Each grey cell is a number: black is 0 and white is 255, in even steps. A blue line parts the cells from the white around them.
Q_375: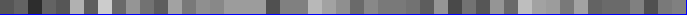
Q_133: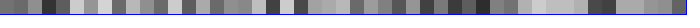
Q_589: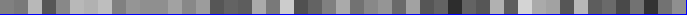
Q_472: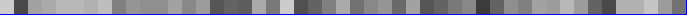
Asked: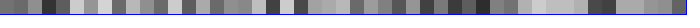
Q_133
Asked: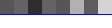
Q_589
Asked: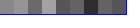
Q_589
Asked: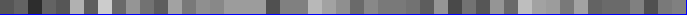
Q_375
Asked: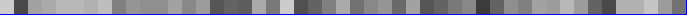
Q_472

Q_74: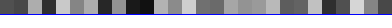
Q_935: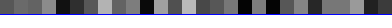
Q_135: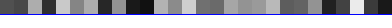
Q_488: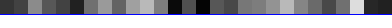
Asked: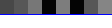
Q_935
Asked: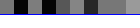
Q_935
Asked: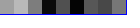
Q_488
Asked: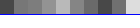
Q_488

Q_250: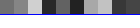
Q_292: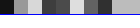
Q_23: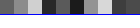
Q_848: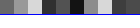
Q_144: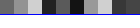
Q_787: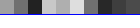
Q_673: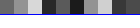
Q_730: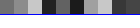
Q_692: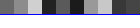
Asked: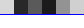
Q_673
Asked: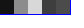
Q_848
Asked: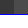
Q_673
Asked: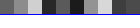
Q_23
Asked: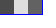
Q_292

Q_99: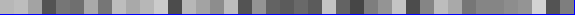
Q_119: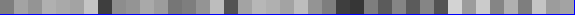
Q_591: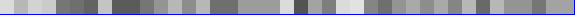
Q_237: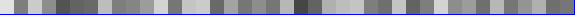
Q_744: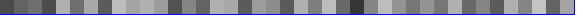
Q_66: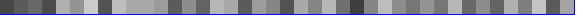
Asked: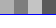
Q_66
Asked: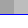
Q_119
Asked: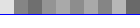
Q_591
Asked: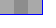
Q_591
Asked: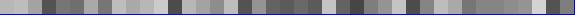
Q_99

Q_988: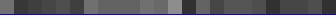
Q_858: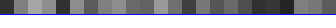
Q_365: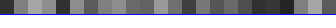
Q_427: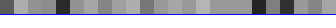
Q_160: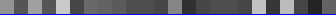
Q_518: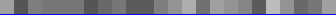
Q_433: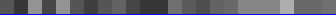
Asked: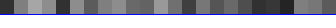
Q_858
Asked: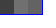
Q_988

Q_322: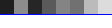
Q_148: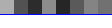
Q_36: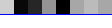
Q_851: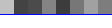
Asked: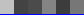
Q_851
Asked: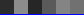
Q_148
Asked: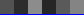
Q_148
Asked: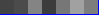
Q_851

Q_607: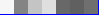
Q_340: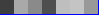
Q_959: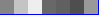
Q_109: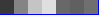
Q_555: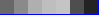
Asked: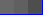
Q_959
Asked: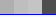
Q_555
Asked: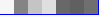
Q_607
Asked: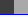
Q_340
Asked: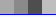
Q_340
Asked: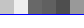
Q_959
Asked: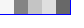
Q_607

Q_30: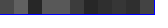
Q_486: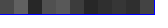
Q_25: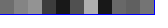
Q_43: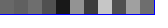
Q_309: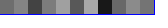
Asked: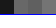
Q_25
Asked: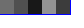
Q_43
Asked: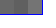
Q_25

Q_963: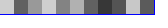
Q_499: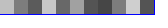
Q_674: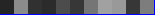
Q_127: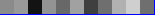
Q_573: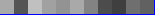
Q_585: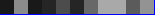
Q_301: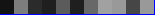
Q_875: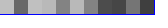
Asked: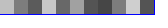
Q_499
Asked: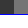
Q_674

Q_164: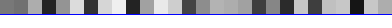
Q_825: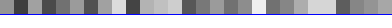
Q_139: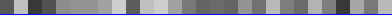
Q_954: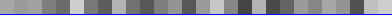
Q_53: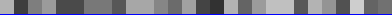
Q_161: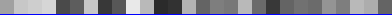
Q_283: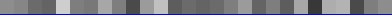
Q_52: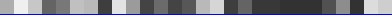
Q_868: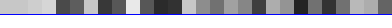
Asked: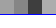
Q_868
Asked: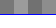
Q_825
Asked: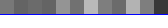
Q_139
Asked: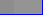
Q_139
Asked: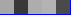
Q_283

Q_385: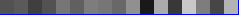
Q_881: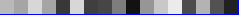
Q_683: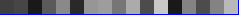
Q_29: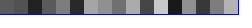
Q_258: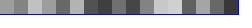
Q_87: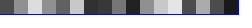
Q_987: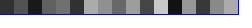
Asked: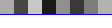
Q_29
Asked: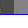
Q_683
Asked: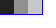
Q_87

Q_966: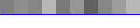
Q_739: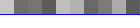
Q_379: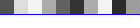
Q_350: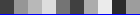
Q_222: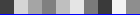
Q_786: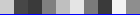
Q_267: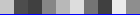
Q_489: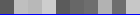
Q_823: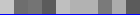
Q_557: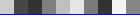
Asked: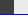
Q_267
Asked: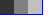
Q_557
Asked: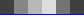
Q_267

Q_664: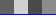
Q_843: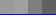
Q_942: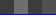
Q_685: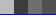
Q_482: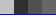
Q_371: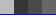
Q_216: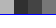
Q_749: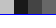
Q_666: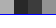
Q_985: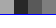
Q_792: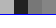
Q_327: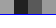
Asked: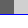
Q_664
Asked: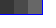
Q_371
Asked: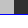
Q_482
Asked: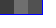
Q_685

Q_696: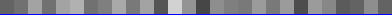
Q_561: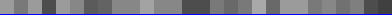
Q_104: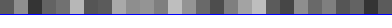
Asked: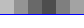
Q_104
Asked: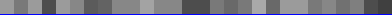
Q_561
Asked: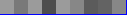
Q_561
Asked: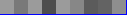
Q_696

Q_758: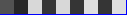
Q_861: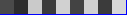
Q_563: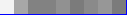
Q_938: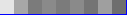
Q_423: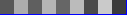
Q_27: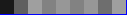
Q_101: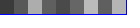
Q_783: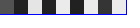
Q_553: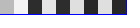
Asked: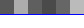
Q_101
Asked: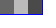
Q_423

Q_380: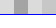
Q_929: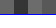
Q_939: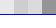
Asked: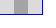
Q_380
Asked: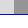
Q_939
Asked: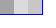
Q_380
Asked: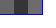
Q_929
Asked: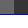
Q_929
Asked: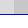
Q_380

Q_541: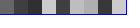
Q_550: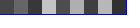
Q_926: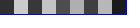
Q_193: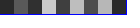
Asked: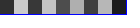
Q_926
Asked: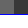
Q_550
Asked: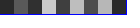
Q_193
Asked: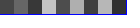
Q_550

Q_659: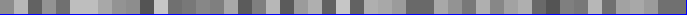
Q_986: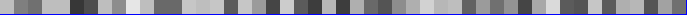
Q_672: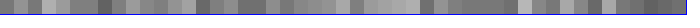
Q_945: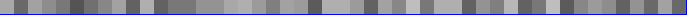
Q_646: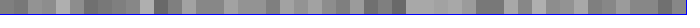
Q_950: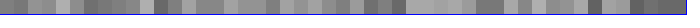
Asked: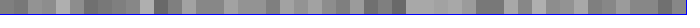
Q_646
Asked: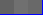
Q_950
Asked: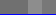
Q_672

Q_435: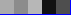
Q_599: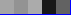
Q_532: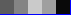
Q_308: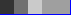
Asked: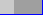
Q_308
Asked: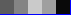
Q_532

